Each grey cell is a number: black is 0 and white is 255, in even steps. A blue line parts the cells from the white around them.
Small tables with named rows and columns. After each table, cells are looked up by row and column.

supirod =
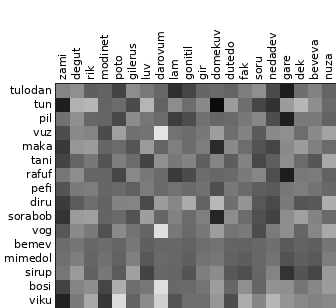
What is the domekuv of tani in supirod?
132
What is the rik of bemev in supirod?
103
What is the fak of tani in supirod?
130
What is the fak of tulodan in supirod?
125
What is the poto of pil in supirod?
72
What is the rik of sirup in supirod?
97
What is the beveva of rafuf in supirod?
123
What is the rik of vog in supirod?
122
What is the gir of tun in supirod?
137
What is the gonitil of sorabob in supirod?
108
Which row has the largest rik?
tun

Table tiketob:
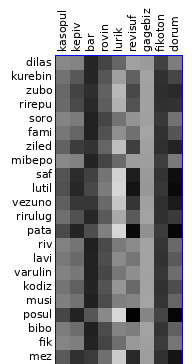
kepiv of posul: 34
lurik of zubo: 184
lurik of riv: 122
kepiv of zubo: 67
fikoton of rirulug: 48
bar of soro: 33
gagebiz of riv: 163
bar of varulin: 33
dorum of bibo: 96
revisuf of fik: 152
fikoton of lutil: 55
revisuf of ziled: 63
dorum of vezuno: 27
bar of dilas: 38
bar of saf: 65

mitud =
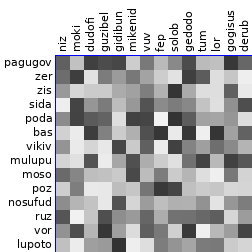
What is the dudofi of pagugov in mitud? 64
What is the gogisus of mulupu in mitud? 65
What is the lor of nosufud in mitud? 227
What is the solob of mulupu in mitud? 224
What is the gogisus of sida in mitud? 145
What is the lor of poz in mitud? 198
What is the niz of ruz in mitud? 85
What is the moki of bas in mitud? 235
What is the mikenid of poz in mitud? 198
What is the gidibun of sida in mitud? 189
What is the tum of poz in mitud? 203
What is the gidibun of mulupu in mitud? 166
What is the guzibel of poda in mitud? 99
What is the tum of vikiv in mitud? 159
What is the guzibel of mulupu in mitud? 236

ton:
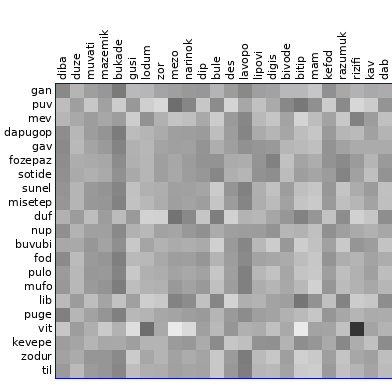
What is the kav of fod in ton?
163
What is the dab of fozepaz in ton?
154
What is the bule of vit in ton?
185
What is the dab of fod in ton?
173
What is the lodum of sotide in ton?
182
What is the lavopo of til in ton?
126
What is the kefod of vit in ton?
164
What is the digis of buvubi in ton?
204
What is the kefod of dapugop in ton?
154
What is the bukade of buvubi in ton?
143
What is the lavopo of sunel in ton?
129
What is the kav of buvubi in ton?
157
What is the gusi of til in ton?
190
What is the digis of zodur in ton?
199
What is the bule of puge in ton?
181
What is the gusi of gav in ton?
177
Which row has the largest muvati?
puv

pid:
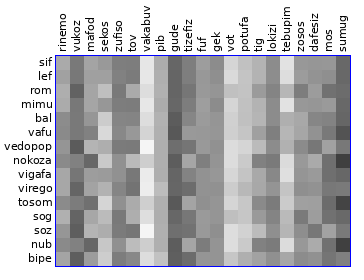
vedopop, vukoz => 91
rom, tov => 170
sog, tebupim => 186
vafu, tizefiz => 153
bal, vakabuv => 221
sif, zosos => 152
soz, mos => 162
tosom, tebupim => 203
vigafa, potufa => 196
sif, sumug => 104
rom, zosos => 125
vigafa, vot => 214
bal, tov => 132
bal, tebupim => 175
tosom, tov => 171
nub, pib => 175
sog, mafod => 167
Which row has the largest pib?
bipe

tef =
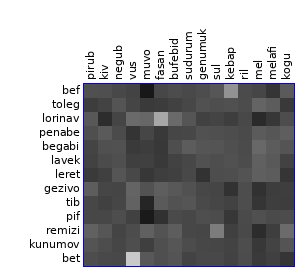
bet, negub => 72
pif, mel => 80
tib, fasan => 90
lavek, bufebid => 66
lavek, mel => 96
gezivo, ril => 77
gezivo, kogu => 62
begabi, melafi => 92
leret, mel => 95
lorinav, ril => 72
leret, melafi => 92
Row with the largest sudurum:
begabi

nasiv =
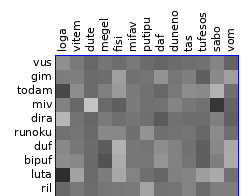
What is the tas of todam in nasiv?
141
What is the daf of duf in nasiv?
142
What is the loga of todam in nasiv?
72
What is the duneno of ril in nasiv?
117
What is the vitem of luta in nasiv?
162
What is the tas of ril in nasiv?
131
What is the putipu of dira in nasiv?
111
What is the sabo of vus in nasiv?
132
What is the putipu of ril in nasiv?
163
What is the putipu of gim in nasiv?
116
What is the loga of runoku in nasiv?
113
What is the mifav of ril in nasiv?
122
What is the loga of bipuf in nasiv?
140
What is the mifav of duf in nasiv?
119
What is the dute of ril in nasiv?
109
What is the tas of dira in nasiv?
110
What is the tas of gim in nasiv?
127
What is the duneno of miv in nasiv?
132
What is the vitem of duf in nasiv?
119

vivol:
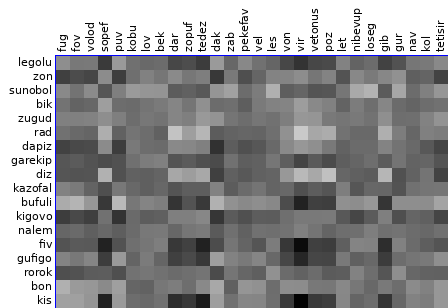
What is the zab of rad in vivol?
99
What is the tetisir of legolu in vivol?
137
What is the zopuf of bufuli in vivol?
83
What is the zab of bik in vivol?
111
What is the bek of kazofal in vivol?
103
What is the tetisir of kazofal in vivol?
118
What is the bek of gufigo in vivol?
101
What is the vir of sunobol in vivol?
101
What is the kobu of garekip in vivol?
112
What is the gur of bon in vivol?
109
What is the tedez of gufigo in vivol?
56
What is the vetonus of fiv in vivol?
64
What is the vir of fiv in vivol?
11
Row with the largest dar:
rad

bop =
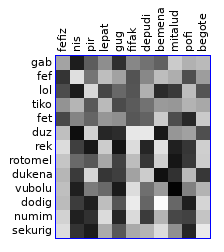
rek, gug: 20
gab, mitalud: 203
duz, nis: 14
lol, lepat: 70
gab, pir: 93
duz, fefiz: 191
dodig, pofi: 31
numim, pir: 49
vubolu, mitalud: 3
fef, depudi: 136
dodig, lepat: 190
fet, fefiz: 72
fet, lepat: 150
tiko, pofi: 179
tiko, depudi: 114
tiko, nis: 181
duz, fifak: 231
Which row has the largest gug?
fef

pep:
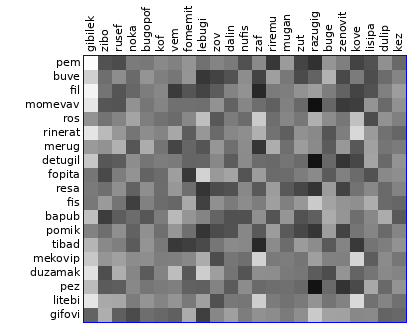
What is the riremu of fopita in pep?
107
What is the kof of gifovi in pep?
104
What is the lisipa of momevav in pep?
148
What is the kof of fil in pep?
135
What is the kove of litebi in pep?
217
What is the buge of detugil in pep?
104
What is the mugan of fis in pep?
128
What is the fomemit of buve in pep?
149
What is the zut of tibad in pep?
155
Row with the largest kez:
fil

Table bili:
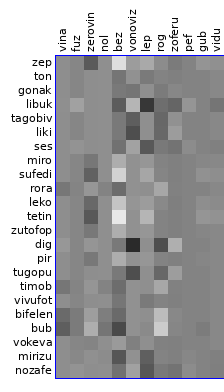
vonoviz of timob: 145
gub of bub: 124
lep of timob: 143
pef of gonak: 131
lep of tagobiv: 143
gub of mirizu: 131
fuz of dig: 134
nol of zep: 143
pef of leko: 131
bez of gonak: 121
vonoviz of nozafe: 161
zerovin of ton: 142
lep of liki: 143
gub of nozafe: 131
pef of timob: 131
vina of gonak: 142
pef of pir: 131

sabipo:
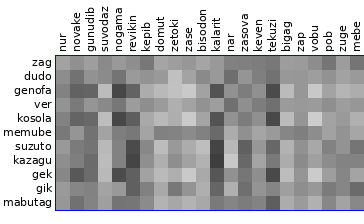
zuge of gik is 134
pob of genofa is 163
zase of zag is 151
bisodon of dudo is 138
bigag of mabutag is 172
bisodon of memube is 129
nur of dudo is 141
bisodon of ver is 146
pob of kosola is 163
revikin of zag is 142
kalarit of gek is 86
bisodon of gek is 169
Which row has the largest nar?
kazagu

